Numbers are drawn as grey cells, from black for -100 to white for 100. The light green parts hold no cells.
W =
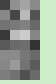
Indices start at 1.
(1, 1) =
-48
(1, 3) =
29
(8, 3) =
-37
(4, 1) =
-55
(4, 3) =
59
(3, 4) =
-18
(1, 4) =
8
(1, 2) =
13
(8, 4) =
-17

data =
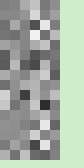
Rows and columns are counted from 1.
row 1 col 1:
0
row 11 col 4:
55
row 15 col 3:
7
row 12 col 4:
29
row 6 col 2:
25
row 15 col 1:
-3
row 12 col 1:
7
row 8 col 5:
59
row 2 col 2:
7
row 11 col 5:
-65
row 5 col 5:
52
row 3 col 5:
80
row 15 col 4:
-44
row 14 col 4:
62
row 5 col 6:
-14
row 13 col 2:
12
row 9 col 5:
8
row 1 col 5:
-5
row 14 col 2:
11
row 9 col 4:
41
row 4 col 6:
46
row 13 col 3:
2
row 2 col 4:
68
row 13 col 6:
-20
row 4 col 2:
-12
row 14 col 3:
19
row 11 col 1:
56

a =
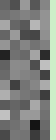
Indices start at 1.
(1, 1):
-20
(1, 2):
-37
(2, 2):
-6
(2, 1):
-12
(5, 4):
-10
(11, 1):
-29
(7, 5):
50
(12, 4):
20
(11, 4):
32
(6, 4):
29
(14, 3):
-9
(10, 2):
4
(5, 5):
0
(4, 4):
-45
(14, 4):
-54
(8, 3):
3
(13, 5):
-17
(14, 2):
-7
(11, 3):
-29

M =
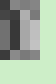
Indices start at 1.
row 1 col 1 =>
-54
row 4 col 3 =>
31
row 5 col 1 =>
-11
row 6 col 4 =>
4
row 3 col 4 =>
49
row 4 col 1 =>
-11
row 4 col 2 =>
-56

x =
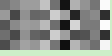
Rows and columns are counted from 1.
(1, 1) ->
-8
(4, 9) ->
-36
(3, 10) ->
-4
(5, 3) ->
27
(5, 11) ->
92
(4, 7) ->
25
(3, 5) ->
46
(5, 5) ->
50
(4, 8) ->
-41
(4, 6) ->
61
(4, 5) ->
-30
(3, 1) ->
-33
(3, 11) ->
98
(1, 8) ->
39
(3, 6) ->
-14
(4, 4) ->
-22
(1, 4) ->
23
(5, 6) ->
-8

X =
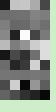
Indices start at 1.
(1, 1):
-83
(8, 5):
-10
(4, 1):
7
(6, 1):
-83
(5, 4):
61
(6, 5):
73
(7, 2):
-70
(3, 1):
-1
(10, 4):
-73
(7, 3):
-55
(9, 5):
-27
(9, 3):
-93
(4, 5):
-4

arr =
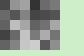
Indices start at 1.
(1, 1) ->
-43
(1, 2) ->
16
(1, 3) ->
27
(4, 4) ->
-4
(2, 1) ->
-17
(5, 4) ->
61
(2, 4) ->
-46
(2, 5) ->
-41
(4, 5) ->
35

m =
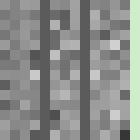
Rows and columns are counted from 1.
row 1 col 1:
15
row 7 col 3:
12
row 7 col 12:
24
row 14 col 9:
-29
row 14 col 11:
34
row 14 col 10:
8
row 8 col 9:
-29
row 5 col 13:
-13
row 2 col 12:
21
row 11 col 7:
8
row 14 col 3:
11
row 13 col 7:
19
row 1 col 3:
22
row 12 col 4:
-9
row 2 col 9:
-29
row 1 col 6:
11
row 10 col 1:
16
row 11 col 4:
5
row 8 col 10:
56
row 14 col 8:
17
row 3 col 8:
25
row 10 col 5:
-29
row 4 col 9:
-29
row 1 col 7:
7
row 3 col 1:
9
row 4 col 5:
-29
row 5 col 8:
40
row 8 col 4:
58
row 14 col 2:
-8
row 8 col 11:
1
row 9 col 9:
-29
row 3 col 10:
31
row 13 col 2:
7
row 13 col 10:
12
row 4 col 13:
26
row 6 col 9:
-29
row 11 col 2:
-5
